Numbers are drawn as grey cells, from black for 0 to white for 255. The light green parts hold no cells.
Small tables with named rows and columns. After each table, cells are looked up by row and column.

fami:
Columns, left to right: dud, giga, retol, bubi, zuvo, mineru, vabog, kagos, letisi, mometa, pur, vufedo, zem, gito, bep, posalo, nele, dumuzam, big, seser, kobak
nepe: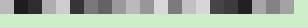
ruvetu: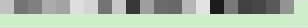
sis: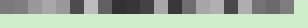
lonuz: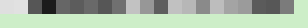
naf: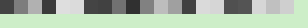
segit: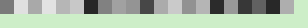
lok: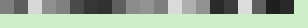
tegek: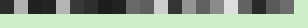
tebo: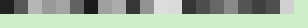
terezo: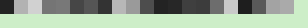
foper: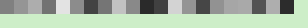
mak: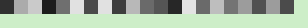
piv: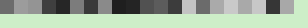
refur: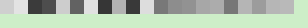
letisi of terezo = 183
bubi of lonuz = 28
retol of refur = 59
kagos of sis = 97
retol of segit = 169
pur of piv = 81
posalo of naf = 214
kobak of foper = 44
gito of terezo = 63
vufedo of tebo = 221
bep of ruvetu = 227
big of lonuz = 91
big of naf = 214
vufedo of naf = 189
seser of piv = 54
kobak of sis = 125
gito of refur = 146

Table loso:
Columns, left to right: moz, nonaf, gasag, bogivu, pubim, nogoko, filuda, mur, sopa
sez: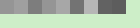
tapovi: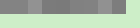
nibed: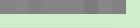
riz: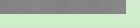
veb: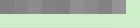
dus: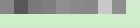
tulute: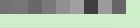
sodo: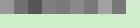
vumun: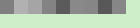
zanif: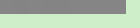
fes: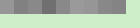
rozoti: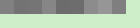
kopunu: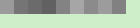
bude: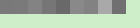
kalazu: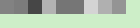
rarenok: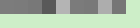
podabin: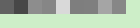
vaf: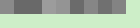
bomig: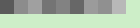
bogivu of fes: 112
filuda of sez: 182
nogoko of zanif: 133
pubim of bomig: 130
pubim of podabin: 217
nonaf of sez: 159
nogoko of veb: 144
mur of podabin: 165
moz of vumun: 127
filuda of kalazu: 212
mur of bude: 169
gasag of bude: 131
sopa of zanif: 133
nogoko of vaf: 107
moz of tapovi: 131
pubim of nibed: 132
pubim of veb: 129
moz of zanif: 133
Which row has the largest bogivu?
kalazu

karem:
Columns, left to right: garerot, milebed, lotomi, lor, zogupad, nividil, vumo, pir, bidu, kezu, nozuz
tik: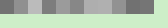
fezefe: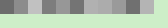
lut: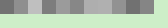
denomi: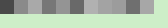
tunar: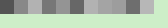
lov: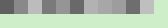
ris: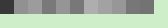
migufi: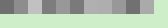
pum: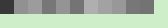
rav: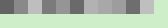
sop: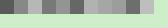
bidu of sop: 157
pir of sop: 166
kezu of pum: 119
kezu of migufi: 113
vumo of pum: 175
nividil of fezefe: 116
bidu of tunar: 157
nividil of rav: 106
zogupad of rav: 149
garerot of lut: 114

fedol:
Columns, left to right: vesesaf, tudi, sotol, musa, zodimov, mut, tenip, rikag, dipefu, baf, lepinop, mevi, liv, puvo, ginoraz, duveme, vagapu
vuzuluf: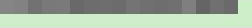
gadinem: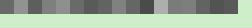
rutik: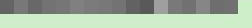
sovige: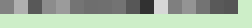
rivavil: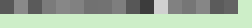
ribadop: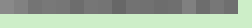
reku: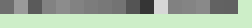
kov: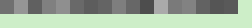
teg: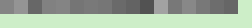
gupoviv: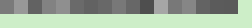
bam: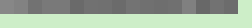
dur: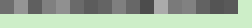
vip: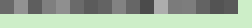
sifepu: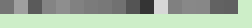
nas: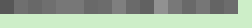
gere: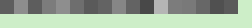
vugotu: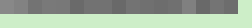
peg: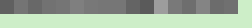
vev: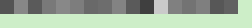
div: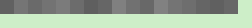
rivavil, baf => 87
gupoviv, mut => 106
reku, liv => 129
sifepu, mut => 129
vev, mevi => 202
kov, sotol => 96
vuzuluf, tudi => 130
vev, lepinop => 63
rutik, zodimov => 118
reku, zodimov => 140
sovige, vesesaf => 129
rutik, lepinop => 89
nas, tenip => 105
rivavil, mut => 129
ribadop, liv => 111
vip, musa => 127
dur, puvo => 129
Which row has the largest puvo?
sovige

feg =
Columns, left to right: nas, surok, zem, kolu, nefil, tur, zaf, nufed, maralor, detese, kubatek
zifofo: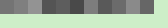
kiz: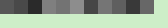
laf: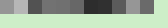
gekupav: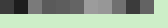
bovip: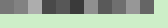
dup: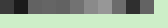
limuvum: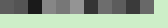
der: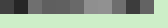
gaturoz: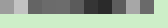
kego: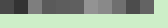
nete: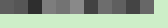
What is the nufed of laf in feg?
48
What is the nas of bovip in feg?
118
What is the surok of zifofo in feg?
127
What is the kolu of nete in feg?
125
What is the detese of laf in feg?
150
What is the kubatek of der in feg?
99
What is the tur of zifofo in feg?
73
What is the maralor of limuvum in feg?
92
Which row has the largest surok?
gaturoz

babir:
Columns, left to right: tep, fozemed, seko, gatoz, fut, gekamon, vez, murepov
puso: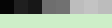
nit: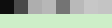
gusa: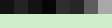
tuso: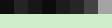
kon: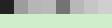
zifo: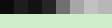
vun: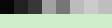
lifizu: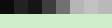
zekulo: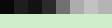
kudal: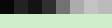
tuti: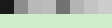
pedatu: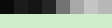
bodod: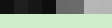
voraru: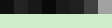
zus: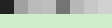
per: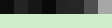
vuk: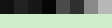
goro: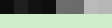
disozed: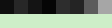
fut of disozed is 45
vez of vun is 203
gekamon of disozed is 36
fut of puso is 113
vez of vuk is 137
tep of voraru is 15
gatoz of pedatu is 37
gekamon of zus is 184
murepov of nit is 196
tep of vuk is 17
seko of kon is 182
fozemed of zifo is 29
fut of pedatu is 115
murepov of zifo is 183
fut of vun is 118
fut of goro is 108
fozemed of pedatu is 27

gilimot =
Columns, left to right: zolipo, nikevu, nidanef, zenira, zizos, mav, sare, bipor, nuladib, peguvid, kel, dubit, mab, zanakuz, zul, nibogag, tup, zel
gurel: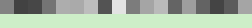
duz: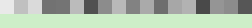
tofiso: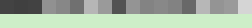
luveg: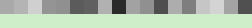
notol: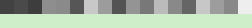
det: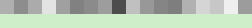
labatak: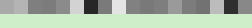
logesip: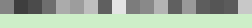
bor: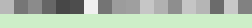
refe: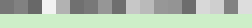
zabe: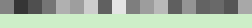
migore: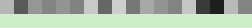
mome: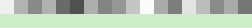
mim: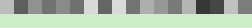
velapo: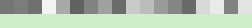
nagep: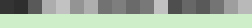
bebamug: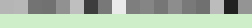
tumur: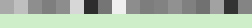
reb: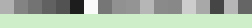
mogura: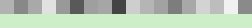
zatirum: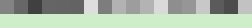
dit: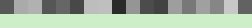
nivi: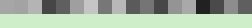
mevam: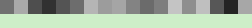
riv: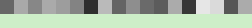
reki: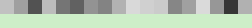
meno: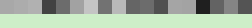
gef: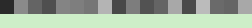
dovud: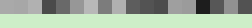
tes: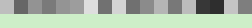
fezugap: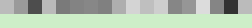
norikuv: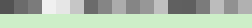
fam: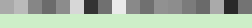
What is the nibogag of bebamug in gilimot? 188
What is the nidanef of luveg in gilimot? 208
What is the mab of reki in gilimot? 134
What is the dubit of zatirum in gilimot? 218
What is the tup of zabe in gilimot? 85
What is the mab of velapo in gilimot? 133
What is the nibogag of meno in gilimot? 99
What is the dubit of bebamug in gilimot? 118
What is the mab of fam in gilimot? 141
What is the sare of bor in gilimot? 240
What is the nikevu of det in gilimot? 141
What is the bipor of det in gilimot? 157
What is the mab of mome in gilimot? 125
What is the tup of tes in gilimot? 196
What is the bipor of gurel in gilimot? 83
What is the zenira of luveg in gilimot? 148
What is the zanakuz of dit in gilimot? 120
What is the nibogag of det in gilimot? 199

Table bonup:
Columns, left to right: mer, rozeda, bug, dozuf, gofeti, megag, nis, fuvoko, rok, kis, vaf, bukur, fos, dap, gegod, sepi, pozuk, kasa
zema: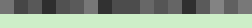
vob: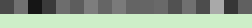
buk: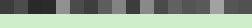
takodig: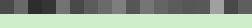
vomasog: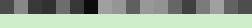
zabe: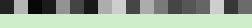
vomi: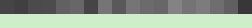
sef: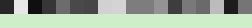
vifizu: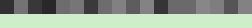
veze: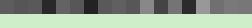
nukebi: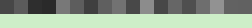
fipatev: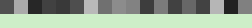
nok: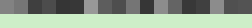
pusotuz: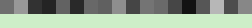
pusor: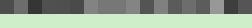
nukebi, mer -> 71
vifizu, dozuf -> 40
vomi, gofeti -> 97
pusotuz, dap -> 18
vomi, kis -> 117
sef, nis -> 70
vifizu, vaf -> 131
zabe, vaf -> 172
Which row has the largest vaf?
zabe

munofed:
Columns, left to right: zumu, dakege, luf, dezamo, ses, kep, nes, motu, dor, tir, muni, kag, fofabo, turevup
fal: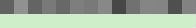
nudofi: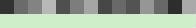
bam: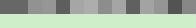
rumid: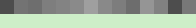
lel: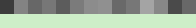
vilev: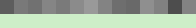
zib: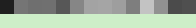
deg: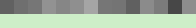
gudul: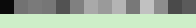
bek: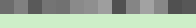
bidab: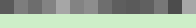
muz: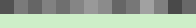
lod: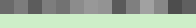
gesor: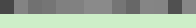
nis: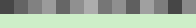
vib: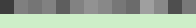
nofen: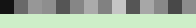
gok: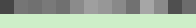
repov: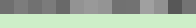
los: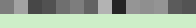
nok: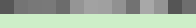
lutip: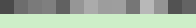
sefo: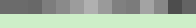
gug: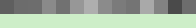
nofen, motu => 129
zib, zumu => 31
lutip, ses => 97
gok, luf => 112
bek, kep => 138
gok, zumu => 70
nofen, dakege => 105
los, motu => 179

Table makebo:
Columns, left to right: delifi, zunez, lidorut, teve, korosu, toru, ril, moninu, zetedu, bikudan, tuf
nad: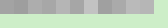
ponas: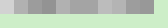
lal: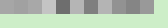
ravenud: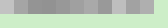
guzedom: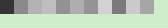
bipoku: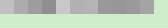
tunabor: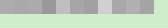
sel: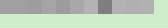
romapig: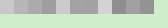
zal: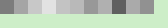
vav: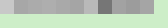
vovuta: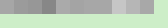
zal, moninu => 176
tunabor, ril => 161
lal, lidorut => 168
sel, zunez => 160
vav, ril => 185
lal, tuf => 153
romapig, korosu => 203
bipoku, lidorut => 157
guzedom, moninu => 210
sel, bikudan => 176
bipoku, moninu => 153
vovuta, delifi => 166
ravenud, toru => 160

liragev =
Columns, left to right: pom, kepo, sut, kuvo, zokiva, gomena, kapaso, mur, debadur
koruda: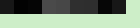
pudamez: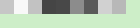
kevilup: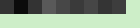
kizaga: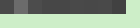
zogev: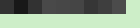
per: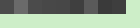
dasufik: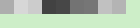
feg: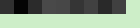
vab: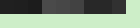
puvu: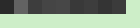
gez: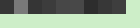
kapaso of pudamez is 89
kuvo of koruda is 74
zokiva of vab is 71
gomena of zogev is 69
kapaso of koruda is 46
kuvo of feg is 73
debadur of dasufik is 180
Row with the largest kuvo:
kevilup

